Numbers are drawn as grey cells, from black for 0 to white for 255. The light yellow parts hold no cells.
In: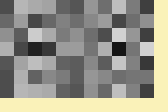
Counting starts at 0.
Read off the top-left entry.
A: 77
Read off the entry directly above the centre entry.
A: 144
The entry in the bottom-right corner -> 63
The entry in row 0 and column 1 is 182
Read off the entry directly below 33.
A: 190
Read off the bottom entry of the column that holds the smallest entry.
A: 190
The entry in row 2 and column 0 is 144
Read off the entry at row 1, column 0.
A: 104
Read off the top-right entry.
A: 63
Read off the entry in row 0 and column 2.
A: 170
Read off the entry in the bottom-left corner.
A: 77
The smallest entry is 21
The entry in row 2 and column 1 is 92
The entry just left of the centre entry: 156

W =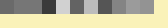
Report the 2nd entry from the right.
155
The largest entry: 209
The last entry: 147
